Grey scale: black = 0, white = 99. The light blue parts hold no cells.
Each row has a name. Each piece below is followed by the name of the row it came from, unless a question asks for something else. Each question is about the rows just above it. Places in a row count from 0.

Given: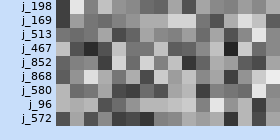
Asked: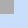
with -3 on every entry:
[64]
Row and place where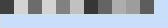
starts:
j_852, 3
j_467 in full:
[75 32 17 32 75 46 46 75 36 39 53 75 14 79 42 53]
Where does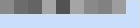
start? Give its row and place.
j_198, 5
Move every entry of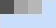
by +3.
[35 67 74]
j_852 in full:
[39 50 53 25 82 42 82 50 75 21 39 67 61 36 29 64]
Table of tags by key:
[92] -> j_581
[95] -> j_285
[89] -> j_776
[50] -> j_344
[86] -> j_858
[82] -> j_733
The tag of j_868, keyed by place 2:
j_858

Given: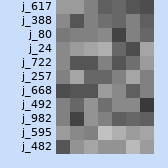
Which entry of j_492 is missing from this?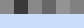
[43]
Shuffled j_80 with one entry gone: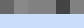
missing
[47]

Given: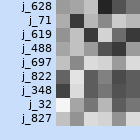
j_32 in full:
[95 64 46 71 36 46]
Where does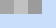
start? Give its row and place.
j_488, 0
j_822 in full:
[39 88 36 50 29 36]
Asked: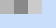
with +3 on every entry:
[74 56 82]
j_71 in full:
[67 22 71 53 79 71]

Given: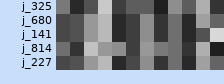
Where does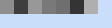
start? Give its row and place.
j_814, 4
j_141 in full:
[28 32 59 72 16 24 55 20 43 16 32 84]
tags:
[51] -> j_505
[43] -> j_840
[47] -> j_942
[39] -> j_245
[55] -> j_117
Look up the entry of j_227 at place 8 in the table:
j_840
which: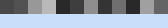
j_680
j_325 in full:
[47 16 32 78 24 36 36 12 55 36 68 20]
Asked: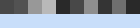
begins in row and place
j_227, 0

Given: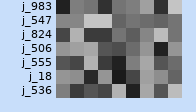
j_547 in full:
[52 52 76 76 39 45 42 39 45]
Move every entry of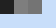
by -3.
[10 46 42]
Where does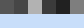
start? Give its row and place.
j_555, 0

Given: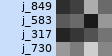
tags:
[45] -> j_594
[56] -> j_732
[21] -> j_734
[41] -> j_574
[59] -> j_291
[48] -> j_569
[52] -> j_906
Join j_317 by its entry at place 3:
j_594
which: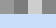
j_730
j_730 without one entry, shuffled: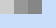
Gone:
[48]
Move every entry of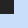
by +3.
[17]
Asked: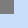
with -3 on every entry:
[45]

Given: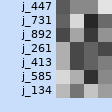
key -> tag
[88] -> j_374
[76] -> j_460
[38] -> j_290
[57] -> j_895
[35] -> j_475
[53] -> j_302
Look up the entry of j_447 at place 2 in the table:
j_302
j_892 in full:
[28 64 22 57]

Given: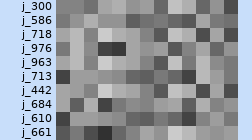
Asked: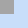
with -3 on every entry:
[61]
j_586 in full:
[47 57 68 57 57 37 44 47 40 34 64 47 44]
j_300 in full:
[51 51 44 64 68 57 61 40 75 68 40 57 30]
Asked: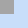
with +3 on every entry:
[67]
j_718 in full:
[64 72 51 79 68 64 51 34 75 68 30 64 30]
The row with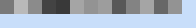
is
j_976
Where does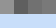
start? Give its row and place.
j_586, 4

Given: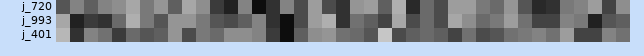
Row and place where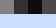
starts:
j_993, 14
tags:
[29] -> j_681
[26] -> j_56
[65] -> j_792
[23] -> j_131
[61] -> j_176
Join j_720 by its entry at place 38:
j_176
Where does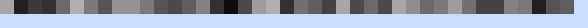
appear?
j_993

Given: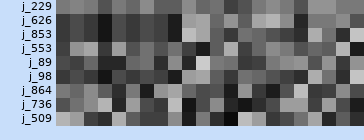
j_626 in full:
[22 29 22  8 29 22 29 25 11 61 64 40 57 36 64 70 54 15 47 47 54 32]
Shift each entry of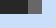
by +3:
[18 18 43]
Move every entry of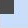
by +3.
[32]
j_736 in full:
[32 44 54 70 15 61 29 22 73  8 29 54 15  8 18 29 61 61 25 61 29 11]
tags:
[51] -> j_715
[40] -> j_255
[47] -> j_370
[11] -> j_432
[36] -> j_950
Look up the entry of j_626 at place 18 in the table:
j_370
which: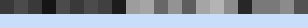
j_626
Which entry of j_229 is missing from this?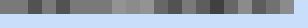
[51]

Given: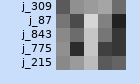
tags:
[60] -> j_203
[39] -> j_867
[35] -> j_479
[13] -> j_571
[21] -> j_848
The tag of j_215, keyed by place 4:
j_867
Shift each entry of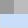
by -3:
[57 70]

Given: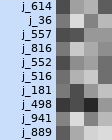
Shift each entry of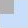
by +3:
[72]
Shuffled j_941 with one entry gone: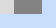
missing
[72]
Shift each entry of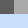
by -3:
[33 63]

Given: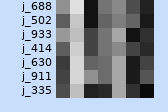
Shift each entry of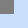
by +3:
[52]
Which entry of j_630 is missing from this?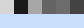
[23]

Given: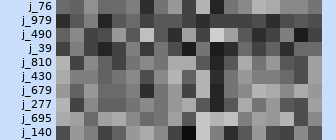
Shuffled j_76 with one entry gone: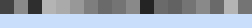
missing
[56]
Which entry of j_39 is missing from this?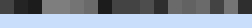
[22]

